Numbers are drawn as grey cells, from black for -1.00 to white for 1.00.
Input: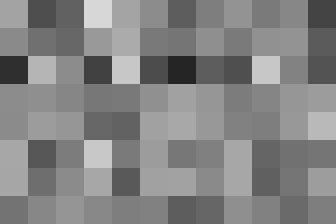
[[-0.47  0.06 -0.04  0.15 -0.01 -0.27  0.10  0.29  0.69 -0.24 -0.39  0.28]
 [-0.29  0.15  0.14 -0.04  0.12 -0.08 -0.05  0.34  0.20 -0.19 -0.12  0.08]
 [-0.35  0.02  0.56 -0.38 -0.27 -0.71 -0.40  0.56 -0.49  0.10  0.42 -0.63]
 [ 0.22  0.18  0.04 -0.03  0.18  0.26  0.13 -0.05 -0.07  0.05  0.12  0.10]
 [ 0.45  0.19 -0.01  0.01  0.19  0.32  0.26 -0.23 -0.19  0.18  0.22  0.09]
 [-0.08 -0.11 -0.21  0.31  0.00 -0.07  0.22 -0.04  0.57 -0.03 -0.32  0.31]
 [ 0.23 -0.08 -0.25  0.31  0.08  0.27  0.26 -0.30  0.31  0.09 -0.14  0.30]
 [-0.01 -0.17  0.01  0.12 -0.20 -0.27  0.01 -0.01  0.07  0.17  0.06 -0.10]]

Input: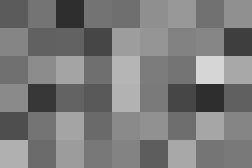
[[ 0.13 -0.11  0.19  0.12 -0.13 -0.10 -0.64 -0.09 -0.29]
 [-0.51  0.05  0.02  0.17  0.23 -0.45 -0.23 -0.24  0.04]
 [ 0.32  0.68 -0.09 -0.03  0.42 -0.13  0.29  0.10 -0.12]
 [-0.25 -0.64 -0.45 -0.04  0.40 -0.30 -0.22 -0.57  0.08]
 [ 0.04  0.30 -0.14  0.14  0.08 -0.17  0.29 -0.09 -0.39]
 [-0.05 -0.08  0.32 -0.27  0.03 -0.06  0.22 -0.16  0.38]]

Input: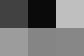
[[ 0.50 -0.92 -0.49]
 [ 0.06  0.04  0.22]]

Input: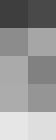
[[-0.43 -0.51]
 [ 0.30  0.10]
 [ 0.01  0.33]
 [ 0.17  0.35]
 [ 0.74  0.80]]

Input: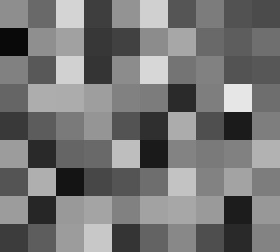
[[-0.41 -0.36 -0.03 -0.33  0.63  0.15 -0.51  0.66 -0.18  0.11]
 [-0.13 -0.27 -0.18  0.31  0.10 -0.49 -0.57  0.26  0.12 -0.93]
 [-0.32 -0.35  0.01 -0.09  0.69  0.10 -0.59  0.64 -0.31  0.01]
 [-0.14  0.80 -0.01 -0.67 -0.03  0.01  0.24  0.35  0.36 -0.21]
 [-0.01 -0.79 -0.38  0.35 -0.63 -0.35  0.17 -0.04 -0.28 -0.55]
 [ 0.40  0.01 -0.04  0.03 -0.80  0.49 -0.18 -0.21 -0.68  0.22]
 [-0.02  0.28  0.02  0.53 -0.14 -0.34 -0.44 -0.84  0.37 -0.34]
 [ 0.19 -0.78  0.21  0.31  0.27  0.01  0.29  0.20 -0.70  0.22]
 [ 0.03 -0.68 -0.39  0.07 -0.22 -0.59  0.57  0.22 -0.27 -0.53]]

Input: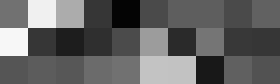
[[-0.24 -0.42 -0.26 -0.26 -0.42 -0.97 -0.58  0.35  0.88 -0.11]
 [-0.58 -0.56 -0.08 -0.67  0.22 -0.41 -0.63 -0.77 -0.58  0.94]
 [-0.36 -0.25 -0.81  0.52  0.53 -0.11 -0.16 -0.32 -0.28 -0.33]]

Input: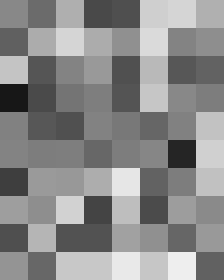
[[ 0.38  0.67  0.62 -0.38 -0.43  0.37 -0.16  0.07]
 [ 0.11  0.03  0.71  0.13  0.35  0.67  0.35 -0.25]
 [-0.23 -0.32  0.45 -0.37  0.20  0.03 -0.33  0.54]
 [-0.02  0.07  0.55 -0.34 -0.01 -0.09 -0.42 -0.82]
 [ 0.52  0.01 -0.20 -0.06  0.02 -0.37 -0.32  0.01]
 [ 0.63 -0.71  0.05 -0.02 -0.19 -0.01 -0.02  0.03]
 [ 0.51 -0.02 -0.23  0.80  0.36  0.19  0.21 -0.51]
 [ 0.08  0.23 -0.41  0.49 -0.47  0.65  0.11  0.24]
 [ 0.20 -0.20  0.13  0.26 -0.36 -0.36  0.42 -0.38]
 [-0.24  0.87  0.55  0.83  0.57  0.57 -0.19  0.16]]

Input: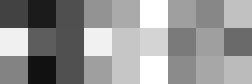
[[ 0.51  0.06  0.25  1.00  0.33  0.15 -0.38 -0.79 -0.48]
 [-0.17  0.25 -0.04  0.66  0.55  0.89 -0.37 -0.27  0.88]
 [ 0.47  0.31  0.09  1.00  0.55  0.25 -0.37 -0.87  0.03]]
